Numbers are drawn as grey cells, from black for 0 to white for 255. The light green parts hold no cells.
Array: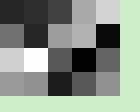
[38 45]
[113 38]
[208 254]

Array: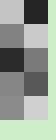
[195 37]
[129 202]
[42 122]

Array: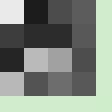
[234 27]
[61 44]
[37 186]

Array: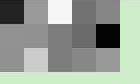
[35 154]
[146 144]
[145 204]

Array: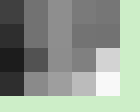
[64 114]
[46 114]
[28 82]

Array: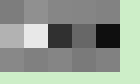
[125 144]
[178 232]
[136 128]
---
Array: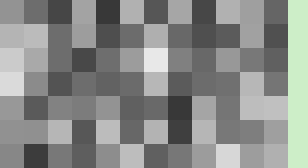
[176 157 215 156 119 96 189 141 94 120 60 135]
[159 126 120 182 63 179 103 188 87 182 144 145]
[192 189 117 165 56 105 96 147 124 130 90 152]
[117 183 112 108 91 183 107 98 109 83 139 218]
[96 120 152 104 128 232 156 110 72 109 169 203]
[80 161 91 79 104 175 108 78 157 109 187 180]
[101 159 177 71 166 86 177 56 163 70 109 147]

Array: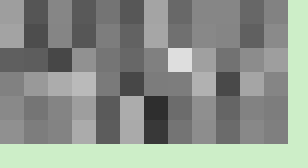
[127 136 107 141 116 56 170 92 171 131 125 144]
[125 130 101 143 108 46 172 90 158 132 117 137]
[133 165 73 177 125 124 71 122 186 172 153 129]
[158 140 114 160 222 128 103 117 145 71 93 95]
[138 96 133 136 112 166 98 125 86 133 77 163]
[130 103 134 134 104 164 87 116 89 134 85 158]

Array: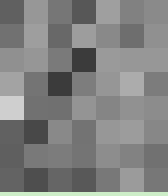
[119 155 120 88 101 78 99]
[113 130 141 116 124 121 95]
[135 156 151 115 137 72 97]
[140 145 133 148 112 113 207]
[124 172 150 125 59 116 163]
[151 151 154 59 122 150 144]
[144 110 137 157 104 158 113]
[138 129 159 87 118 151 96]

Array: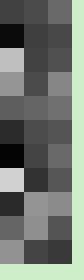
[57 68 146]
[84 143 101]
[139 148 42]
[86 50 209]
[105 68 4]
[84 76 43]
[112 101 94]
[134 75 149]
[80 66 191]
[72 63 11]
[105 75 65]

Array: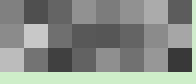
[56 151 114 143 99 65 115 187]
[166 139 100 85 88 112 200 138]
[92 170 146 123 146 101 80 127]

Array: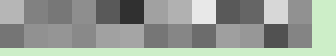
[132 81 151 159 108 134 118 165 161 137 149 145 117]
[145 215 101 89 232 177 161 48 89 142 119 129 182]

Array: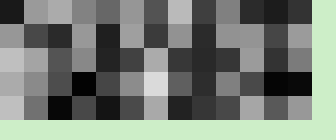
[152 89 166 72 54 34 169 74 20 72 7 113 191]
[9 5 73 128 45 95 218 140 70 3 77 138 171]
[123 51 155 54 41 55 171 65 35 136 84 164 191]
[155 70 148 146 43 146 59 159 31 152 42 72 151]
[51 28 43 128 63 186 83 150 103 130 171 154 25]

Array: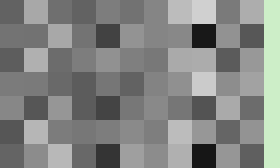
[95 150 22 176 140 159 52 104 184 140 100]
[147 101 151 188 126 138 125 119 124 182 86]
[108 170 83 118 137 119 68 92 150 86 135]
[162 141 203 144 131 98 118 92 105 122 123]
[152 91 172 170 120 127 145 125 108 176 93]
[87 146 24 136 133 147 66 115 168 114 115]
[173 122 208 188 133 114 125 98 111 168 98]

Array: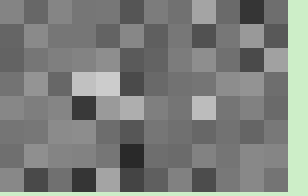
[116 136 120 76 129 95 68 164 53 112 73 136]
[133 136 117 130 107 110 41 118 130 132 143 111]
[120 101 114 103 112 118 86 109 141 139 119 117]
[106 129 117 188 117 127 174 154 57 133 126 135]
[110 147 141 117 114 105 74 204 193 103 148 115]
[161 74 112 142 124 99 90 142 131 127 118 99]
[88 153 119 81 119 95 135 99 118 118 138 101]
[110 53 106 164 113 124 85 119 118 133 103 132]
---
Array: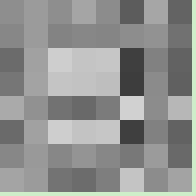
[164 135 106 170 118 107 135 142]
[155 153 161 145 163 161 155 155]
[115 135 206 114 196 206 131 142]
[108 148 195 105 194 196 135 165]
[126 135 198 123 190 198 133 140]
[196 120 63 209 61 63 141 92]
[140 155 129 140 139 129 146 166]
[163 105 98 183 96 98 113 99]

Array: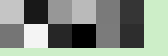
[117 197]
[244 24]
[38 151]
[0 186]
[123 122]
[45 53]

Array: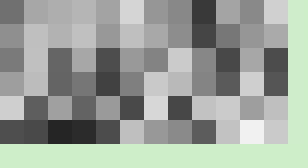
[78 207 158 122 143 112]
[73 94 188 192 191 167]
[37 160 100 101 178 174]
[43 99 118 167 192 181]
[76 154 65 77 152 163]
[191 73 127 153 191 213]
[152 215 201 131 168 150]
[138 71 185 203 141 136]
[92 194 132 135 69 57]
[194 203 90 72 119 164]
[241 158 207 167 150 137]
[202 191 85 76 170 208]

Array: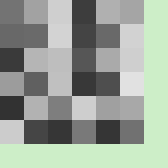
[204 50 156 58 104 115]
[69 178 96 181 106 162]
[54 126 192 190 211 207]
[121 206 56 86 68 61]
[53 160 78 170 105 176]
[113 168 225 207 210 165]

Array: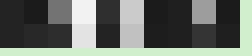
[37 37]
[41 28]
[45 115]
[227 240]
[36 48]
[192 203]
[29 28]
[31 32]
[52 158]
[31 27]

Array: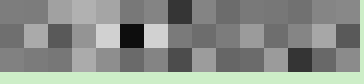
[129 111 125]
[123 170 124]
[119 89 161]
[171 148 177]
[142 209 165]
[106 13 120]
[132 209 132]
[76 122 53]
[156 109 132]
[102 124 108]
[107 155 121]
[155 110 119]
[52 133 113]
[104 167 133]
[139 89 136]
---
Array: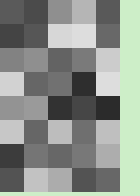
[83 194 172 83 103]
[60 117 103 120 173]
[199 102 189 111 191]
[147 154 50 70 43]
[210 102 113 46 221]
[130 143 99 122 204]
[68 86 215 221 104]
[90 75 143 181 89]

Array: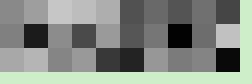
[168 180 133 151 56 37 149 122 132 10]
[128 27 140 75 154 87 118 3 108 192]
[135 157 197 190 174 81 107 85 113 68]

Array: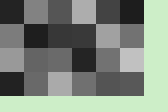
[34 105 170 112 84 88]
[153 100 106 36 114 193]
[124 30 55 57 161 114]
[35 130 85 173 67 29]

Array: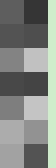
[162 83]
[172 146]
[126 196]
[72 68]
[131 193]
[83 78]
[94 53]

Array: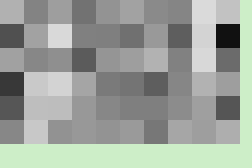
[135 200 146 152 147 154 119 166 158 174]
[86 190 189 152 135 127 127 140 159 85]
[56 201 211 165 122 116 94 134 178 158]
[161 135 143 91 149 158 178 129 216 107]
[80 162 217 128 127 112 153 94 211 17]
[177 131 158 114 147 162 138 133 218 194]

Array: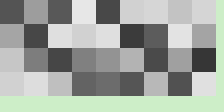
[209 221 191 99 108 85 184 81 224]
[198 125 70 128 147 179 74 160 54]
[165 71 223 209 223 59 92 227 164]
[84 157 88 231 72 209 214 195 213]

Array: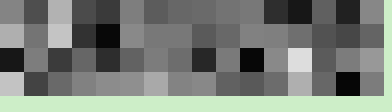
[195 67 105 129 140 143 169 131 136 97 89 108 175 103 6 124]
[23 125 59 102 45 98 124 109 39 122 7 137 221 91 124 152]
[175 116 196 50 8 137 120 120 90 104 129 127 111 82 71 100]
[132 78 178 75 58 126 92 103 106 115 120 46 23 96 33 135]

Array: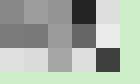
[224 219 166 222 63]
[123 121 155 102 235]
[136 157 148 36 222]

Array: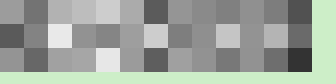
[148 103 161 166 231 155 94 160 146 120 146 110 51]
[90 131 233 146 133 158 205 126 143 197 147 180 106]
[156 115 178 189 205 171 91 149 138 128 144 125 81]
